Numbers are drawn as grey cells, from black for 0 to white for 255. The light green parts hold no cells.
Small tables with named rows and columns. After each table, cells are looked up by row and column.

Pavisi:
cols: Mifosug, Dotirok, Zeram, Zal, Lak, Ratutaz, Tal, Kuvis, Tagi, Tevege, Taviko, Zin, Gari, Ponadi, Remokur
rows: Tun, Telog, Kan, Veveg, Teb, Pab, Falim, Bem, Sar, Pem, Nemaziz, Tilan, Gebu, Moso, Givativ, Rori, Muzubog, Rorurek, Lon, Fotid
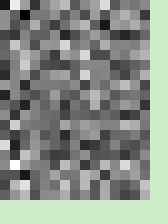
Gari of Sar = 189
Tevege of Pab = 77
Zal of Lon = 95
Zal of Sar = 125
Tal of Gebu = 165
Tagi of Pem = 146
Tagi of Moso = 140
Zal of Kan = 174
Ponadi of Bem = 115
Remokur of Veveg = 102
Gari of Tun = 129
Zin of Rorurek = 145
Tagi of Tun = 137
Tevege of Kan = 93
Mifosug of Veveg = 68

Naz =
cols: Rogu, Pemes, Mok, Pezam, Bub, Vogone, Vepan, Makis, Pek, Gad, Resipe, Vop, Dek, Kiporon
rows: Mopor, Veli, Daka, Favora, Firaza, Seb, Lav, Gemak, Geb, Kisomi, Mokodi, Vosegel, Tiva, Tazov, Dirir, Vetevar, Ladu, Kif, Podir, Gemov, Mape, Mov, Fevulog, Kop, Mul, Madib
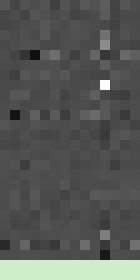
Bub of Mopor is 83
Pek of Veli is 72
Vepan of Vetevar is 79
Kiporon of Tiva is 67
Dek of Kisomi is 62
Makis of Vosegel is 78
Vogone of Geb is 79
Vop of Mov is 79
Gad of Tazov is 69
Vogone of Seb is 110
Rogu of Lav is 75
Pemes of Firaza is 76
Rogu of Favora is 78
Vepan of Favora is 78
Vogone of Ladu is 77
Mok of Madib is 79
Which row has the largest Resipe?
Geb

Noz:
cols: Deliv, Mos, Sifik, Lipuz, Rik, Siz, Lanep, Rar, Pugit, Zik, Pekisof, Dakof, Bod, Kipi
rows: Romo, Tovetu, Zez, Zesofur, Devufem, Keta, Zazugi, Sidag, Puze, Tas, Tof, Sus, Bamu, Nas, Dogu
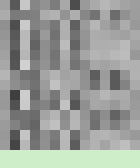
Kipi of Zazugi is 177
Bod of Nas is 161
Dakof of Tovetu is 108
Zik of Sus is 116
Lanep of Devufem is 188
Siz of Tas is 120
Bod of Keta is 188
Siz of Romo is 124
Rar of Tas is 104
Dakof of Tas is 170
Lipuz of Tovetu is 128
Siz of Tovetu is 178
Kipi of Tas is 152

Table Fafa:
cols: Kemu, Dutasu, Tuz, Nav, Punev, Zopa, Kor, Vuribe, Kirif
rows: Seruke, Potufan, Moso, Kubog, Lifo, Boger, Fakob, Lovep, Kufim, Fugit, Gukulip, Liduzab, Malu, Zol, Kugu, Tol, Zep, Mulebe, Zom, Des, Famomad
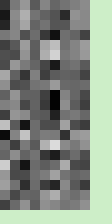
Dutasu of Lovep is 97
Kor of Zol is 49
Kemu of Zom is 159
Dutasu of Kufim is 76
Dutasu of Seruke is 121
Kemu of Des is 120
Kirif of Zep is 68
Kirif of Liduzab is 103
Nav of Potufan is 115
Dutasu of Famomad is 106
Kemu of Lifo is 63
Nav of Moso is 100

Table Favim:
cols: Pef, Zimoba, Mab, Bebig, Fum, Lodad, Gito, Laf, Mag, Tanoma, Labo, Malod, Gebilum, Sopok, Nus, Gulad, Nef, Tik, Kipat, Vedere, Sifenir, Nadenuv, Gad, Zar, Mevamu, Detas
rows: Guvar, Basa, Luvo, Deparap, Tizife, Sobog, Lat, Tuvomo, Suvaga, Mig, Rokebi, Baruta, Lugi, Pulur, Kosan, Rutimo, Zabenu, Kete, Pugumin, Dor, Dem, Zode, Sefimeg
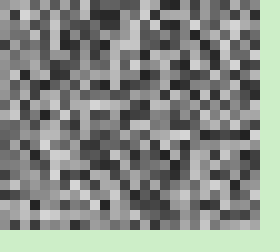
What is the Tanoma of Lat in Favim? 105
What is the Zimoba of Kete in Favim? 112
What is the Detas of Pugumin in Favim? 150
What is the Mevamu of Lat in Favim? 57
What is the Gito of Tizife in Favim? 38
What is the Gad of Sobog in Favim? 193
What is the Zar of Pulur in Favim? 55
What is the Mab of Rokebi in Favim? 54
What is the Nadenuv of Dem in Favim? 60
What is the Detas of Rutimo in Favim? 64
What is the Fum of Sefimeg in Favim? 149
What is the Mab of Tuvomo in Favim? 39
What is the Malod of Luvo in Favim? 55
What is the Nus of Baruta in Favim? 68
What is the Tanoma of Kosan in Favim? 53
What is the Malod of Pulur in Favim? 105
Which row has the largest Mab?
Basa

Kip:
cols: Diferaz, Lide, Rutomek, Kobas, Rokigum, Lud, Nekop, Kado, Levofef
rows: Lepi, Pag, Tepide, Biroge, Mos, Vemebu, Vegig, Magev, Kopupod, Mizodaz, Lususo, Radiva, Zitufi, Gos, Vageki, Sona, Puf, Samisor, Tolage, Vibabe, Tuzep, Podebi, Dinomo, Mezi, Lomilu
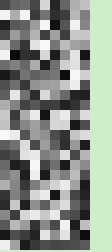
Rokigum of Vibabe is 235
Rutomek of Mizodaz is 113
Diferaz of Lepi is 71
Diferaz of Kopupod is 80
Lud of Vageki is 94
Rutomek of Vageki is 220
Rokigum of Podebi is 200
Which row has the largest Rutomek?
Pag

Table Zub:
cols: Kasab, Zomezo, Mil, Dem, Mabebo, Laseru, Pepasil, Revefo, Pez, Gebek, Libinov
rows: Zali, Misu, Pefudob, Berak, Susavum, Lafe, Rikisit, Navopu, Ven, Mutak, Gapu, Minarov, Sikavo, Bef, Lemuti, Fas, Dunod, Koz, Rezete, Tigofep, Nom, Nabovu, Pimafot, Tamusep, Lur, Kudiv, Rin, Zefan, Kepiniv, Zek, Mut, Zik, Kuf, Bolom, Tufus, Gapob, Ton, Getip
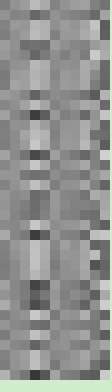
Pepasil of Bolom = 146
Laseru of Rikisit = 140
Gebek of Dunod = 130
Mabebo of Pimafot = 171
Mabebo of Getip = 86
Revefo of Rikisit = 142
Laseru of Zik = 122
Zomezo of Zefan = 139
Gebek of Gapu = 162
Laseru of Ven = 141
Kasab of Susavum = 156
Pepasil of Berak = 153
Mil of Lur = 161
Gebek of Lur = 100
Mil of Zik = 147
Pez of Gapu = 168
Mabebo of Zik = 173
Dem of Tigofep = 107

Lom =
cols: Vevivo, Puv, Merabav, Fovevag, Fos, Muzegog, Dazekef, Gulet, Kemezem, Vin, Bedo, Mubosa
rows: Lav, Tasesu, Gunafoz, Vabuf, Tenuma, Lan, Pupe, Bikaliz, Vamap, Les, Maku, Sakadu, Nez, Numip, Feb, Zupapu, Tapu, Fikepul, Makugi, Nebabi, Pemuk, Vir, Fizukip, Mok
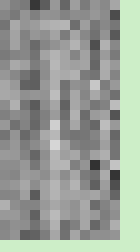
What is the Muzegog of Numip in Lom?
183
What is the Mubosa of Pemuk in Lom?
149
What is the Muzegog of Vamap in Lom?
175
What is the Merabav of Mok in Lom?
94
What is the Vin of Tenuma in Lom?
79
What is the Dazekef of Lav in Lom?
102
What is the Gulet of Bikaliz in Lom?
177
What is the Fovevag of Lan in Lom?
115
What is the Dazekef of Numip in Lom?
123
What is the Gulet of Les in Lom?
167
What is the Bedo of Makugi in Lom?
157
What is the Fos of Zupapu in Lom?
143
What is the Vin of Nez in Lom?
103
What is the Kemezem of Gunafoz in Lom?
158

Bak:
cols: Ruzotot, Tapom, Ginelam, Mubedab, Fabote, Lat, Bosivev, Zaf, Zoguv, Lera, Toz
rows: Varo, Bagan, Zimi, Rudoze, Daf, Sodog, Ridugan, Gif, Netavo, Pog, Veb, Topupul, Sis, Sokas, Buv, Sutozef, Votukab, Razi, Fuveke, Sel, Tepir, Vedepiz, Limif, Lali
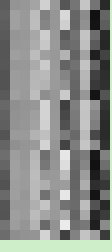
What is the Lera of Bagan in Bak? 17
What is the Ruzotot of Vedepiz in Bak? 84
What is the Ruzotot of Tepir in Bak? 85
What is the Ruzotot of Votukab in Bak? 101
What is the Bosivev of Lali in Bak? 63
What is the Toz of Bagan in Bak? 101
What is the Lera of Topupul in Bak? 135
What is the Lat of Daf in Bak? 154
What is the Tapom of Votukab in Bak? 160
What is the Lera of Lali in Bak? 160
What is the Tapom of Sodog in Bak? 159
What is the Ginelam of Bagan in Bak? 153
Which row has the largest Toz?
Limif

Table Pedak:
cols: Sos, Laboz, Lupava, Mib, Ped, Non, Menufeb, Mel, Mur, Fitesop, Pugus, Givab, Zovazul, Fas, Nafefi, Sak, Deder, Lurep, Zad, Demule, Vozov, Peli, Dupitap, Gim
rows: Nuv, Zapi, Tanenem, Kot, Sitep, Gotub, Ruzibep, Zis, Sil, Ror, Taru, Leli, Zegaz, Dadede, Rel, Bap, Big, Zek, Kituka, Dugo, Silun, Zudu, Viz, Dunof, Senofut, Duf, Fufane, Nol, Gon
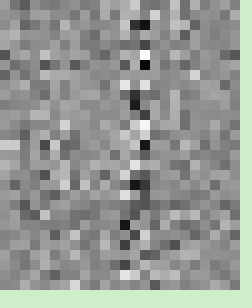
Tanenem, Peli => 131
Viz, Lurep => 128
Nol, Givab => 155
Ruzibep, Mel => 89
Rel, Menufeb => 103
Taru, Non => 145
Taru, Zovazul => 152
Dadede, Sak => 112
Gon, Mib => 148
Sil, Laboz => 158
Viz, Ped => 125
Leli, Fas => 126
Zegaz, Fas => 203
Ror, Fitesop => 165
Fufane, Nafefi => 182
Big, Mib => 157
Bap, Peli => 125
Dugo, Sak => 150
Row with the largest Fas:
Big

